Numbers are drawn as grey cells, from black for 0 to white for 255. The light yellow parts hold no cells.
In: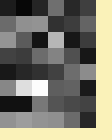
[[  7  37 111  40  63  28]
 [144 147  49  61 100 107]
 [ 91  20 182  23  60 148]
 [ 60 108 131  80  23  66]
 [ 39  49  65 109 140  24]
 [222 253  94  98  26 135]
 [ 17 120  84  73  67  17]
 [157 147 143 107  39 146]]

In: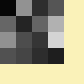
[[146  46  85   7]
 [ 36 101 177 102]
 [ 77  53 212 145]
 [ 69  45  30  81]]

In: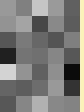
[[128 197 154  96 153]
 [164  70 137  92 147]
 [122 103  84 127  86]
 [115 112 134  87  32]
 [147  95 143  10 210]
 [ 93 109 153  51 101]
 [134 177 136 130  87]]

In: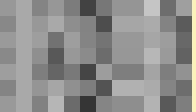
[[169 132 150 124  65 119 149 149 197 109 159 152]
 [169 152 169 142 131  77 166 166 170 131  91 136]
 [169 158 114 158 132 115 152 152 165 157 104 154]
 [169 143  88 152 139 108 150 150 183 154  98 137]
 [169 126 101 120  69 157 126 126 164 126 146 158]
 [169 149 165 144 126  83 177 177 171 133 109 132]
 [169 129 182 107  53 133 142 142 179  89 125 153]]

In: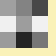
[[131  72 160]
 [157 241 240]
 [ 36 119 155]]

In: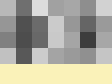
[[111 220 161 167 142 210 184]
 [ 80 107 203 151 101 154 150]
 [ 77 104 201 165  61 167 128]
 [ 88 204 164 154 144 197 193]]

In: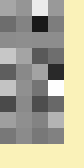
[[149 235 153 166]
 [131  25 125 109]
 [142 141 141 140]
 [164  89 110 199]
 [137 163  41  94]
 [144 116 254 195]
 [138  77 104  74]
 [143 131 180 159]
 [139 120 129 120]]

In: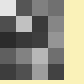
[[ 85 128 112 229]
 [193  58 134  78]
 [ 56  62 149  43]
 [130 183 111  95]
 [ 80 157  66  61]]

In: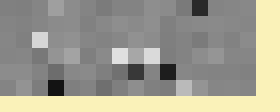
[[127 133 159 140 132 123 131 131 142 139 122  41 132 134 136 128]
 [130 134 139 140 129 136 142 138 143 128 135 137 138 136 134 132]
 [128 214 142 145 134 131 135 145 140 127 131 123 136 130 139 134]
 [134 120 148 163 127 138 224 167 218 126 131 141 149 134 134 133]
 [140 131 109 136 138 127 113  56 132  29 135 132 131 131 129 140]
 [147 125  19 127 131 111 127 142 128 124 186 148 134 135 133 132]]
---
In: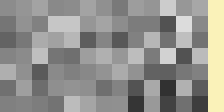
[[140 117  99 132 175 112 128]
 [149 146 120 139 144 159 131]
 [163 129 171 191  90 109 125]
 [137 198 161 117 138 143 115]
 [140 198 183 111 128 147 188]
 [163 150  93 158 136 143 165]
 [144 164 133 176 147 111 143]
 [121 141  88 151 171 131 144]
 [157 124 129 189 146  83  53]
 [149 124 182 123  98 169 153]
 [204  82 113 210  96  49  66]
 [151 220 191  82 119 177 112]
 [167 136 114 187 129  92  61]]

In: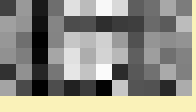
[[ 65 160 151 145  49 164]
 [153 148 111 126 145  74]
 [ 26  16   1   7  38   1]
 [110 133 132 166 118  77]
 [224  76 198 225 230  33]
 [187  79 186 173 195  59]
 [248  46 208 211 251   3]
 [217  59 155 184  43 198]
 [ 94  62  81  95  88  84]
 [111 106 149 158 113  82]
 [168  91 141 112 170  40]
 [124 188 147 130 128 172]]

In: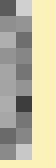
[[ 91 143 175 147 165 164 173 167 106 138]
 [208 148 110 134 117 148  61 118 134 200]]

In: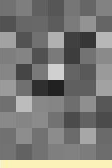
[[114  82 162 126 134 155 112 137 113 115]
 [126 103  83 132  69 112 188 133 141  98]
 [ 96 104 113  81 122  47 136 139 114 114]
 [ 86  92 177 122 208  33 133 114 140 127]
 [118 123  64  61 100  95 110  75 107 129]
 [102 147  54 115  89  95 143  98 167 124]
 [130 101 183 138 154 162  87  75 106 109]]

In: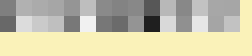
[[127 104]
 [177 220]
 [171 202]
 [166 191]
 [149 120]
 [190 241]
 [138 119]
 [131 107]
 [136 148]
 [ 87  31]
 [184 217]
 [136 144]
 [194 230]
 [167 165]
 [166 194]]

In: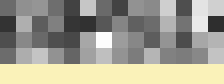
[[107  51  78 108]
 [144 175 136 173]
 [149  93 105 196]
 [110 128  79 146]
 [ 66  53  72 101]
 [198  49 167 161]
 [106  87 253 191]
 [ 67 133 156 147]
 [146  96 135 124]
 [138 108  93 181]
 [207 180 148 129]
 [ 78 115  76 124]
 [227 233 167 136]
 [208  46 180 195]]
